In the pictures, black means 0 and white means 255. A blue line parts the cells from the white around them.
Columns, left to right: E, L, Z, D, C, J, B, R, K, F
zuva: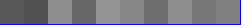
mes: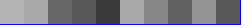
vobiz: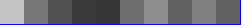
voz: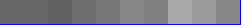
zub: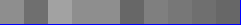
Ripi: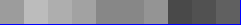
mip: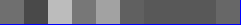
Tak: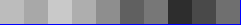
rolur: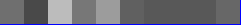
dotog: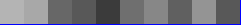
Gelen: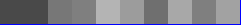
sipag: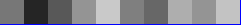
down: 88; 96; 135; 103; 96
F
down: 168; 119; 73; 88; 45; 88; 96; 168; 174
R
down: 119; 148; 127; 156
K

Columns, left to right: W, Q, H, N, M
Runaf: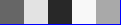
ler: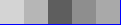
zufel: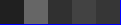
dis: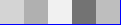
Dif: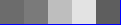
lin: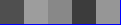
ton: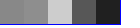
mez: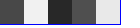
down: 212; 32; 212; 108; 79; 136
W
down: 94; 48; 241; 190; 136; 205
H
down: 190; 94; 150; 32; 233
M
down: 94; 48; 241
H
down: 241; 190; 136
H
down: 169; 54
M
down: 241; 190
H

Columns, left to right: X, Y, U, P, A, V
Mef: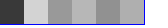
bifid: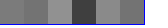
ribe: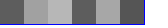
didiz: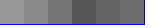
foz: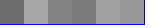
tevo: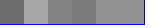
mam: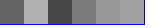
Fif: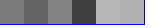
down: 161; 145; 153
A
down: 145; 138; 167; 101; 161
A
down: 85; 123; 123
P
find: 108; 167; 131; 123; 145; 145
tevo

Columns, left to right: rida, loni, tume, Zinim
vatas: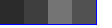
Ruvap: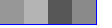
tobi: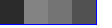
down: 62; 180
loni
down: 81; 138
Zinim
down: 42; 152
rida
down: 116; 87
tume
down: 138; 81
Zinim

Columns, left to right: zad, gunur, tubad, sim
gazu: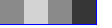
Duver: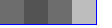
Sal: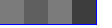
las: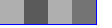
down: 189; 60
sim
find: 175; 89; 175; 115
las

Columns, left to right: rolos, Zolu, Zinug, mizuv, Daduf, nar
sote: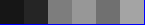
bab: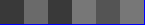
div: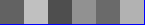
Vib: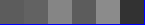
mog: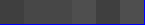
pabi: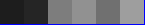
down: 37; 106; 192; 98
Zolu
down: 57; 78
Zinug

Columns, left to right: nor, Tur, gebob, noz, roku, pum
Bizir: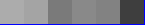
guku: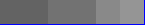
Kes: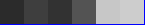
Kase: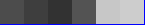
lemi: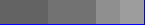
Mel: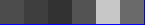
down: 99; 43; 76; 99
nor
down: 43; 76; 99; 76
nor
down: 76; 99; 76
nor
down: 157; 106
pum
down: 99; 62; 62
Tur
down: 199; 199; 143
roku

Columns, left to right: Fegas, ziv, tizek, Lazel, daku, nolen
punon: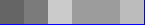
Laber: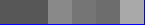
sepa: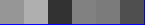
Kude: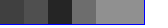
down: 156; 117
Lazel
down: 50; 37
tizek
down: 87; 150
Fegas
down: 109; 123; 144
daku

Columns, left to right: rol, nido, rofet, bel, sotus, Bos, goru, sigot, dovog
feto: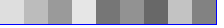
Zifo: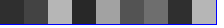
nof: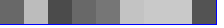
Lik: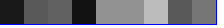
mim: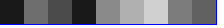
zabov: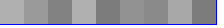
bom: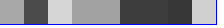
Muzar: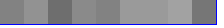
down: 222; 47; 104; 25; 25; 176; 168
rol
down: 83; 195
Bos
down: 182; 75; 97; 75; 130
rofet
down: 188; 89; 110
nido
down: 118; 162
sotus

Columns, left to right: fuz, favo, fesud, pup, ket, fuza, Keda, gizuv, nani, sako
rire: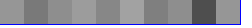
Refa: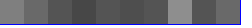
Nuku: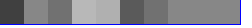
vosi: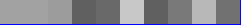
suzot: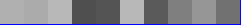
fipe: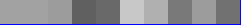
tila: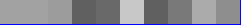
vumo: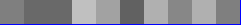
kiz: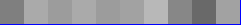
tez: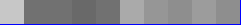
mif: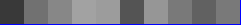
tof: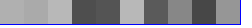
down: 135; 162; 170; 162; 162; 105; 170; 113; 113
favo
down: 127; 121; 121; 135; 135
gizuv
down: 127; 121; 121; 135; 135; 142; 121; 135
gizuv
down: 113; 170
favo
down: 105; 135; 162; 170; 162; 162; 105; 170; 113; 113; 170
favo
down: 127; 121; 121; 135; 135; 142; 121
gizuv
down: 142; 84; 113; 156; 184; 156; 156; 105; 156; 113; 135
fesud

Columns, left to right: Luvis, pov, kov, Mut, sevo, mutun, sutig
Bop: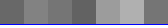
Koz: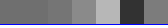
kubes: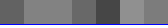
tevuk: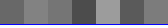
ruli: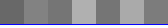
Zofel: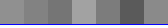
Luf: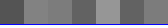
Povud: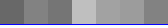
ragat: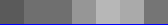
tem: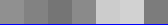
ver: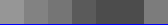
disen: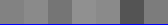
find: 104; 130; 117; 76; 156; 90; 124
tevuk
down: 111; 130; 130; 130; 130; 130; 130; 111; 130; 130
pov

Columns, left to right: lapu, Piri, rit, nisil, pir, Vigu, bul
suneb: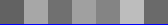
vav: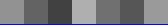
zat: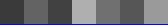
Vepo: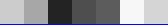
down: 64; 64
rit
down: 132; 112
pir
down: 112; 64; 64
rit
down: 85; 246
Vigu
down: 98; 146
lapu
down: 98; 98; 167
Piri

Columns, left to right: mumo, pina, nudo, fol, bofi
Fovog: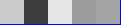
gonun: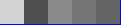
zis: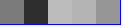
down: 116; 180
fol
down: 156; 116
fol
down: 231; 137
nudo

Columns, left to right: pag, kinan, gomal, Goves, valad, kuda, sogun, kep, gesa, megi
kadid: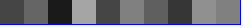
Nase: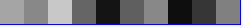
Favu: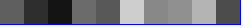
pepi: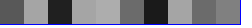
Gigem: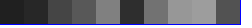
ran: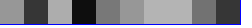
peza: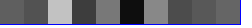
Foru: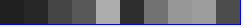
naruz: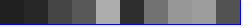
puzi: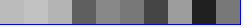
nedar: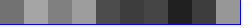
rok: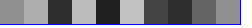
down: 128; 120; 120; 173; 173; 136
valad
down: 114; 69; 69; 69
sogun
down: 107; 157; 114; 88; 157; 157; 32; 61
gesa
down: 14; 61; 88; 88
Goves
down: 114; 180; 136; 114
sogun
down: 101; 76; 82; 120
megi
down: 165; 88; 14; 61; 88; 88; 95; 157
Goves

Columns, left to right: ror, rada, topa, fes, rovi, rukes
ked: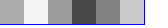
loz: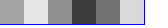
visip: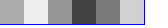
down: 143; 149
topa
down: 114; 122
rovi
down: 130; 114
rovi
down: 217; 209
rukes
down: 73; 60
fes
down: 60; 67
fes

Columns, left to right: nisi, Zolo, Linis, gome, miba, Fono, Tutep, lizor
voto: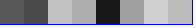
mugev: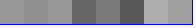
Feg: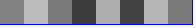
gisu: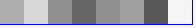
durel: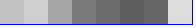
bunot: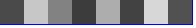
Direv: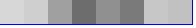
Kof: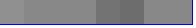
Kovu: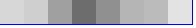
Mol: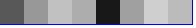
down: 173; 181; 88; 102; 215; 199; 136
Tutep
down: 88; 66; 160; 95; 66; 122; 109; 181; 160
Fono
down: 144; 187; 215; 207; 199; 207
Zolo
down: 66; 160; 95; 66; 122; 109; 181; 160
Fono
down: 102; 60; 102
gome
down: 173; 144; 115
miba

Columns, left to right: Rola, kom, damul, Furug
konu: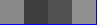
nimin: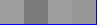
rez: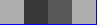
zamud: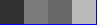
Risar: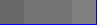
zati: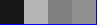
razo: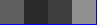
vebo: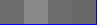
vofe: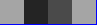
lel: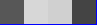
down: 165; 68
Furug
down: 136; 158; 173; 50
Rola
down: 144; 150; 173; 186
Furug
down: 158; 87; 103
damul
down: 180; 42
kom

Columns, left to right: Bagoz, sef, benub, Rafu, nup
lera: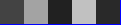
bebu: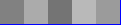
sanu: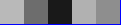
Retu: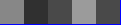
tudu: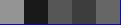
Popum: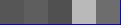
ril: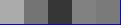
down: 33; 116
benub
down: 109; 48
sef
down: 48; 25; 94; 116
sef
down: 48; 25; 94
sef
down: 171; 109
sef
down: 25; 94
sef
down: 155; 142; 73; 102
nup

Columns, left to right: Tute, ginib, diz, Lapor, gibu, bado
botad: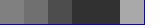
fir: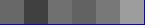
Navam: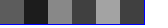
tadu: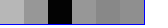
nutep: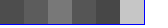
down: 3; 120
diz
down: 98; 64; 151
Lapor

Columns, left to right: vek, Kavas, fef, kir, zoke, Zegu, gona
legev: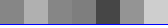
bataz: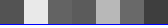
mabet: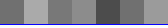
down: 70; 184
zoke
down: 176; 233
Kavas
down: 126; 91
kir
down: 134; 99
fef
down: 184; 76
zoke
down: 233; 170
Kavas

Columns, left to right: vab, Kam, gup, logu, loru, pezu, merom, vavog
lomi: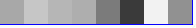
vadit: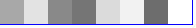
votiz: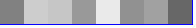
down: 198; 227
Kam
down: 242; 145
pezu
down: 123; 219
loru
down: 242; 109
merom
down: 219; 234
loru

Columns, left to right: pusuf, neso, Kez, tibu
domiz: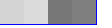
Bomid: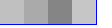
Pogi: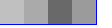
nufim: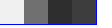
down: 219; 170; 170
neso
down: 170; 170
neso
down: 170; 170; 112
neso

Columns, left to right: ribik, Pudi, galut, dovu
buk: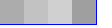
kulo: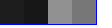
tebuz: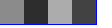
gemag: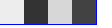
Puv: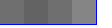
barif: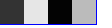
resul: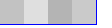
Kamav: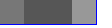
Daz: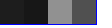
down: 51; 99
Pudi
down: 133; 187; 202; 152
dovu
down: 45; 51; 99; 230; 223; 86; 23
Pudi
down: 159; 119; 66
dovu
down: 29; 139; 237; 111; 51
ribik
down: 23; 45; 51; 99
Pudi

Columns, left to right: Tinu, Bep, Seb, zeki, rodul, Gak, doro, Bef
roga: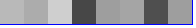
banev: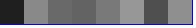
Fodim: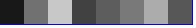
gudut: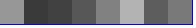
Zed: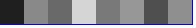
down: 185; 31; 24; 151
Tinu
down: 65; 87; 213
zeki
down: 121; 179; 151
Gak

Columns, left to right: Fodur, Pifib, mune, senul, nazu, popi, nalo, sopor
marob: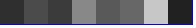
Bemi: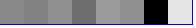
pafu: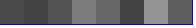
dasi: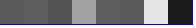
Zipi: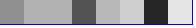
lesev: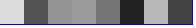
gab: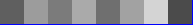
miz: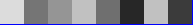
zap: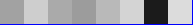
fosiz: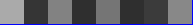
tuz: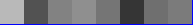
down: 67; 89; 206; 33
popi
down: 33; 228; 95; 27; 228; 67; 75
sopor
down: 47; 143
senul
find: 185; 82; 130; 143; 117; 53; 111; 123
tuz
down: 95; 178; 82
Pifib

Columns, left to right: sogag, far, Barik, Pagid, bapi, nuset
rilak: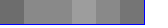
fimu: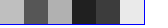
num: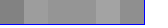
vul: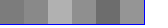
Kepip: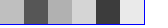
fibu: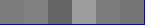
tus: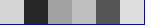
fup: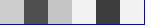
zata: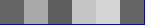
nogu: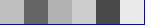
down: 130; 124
sogag
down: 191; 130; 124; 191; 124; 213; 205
sogag
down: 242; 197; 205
Pagid
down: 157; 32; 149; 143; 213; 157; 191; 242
Pagid
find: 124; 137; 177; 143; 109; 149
vul

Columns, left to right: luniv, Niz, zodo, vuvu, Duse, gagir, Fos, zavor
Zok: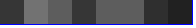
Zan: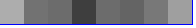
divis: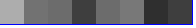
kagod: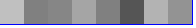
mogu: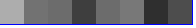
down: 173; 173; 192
luniv
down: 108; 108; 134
zodo
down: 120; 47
Fos
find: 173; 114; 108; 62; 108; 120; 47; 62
divis
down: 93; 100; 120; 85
gagir

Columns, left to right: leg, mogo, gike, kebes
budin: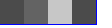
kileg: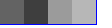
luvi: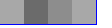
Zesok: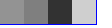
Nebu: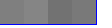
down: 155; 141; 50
gike
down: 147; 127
leg
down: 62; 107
mogo
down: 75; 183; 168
kebes

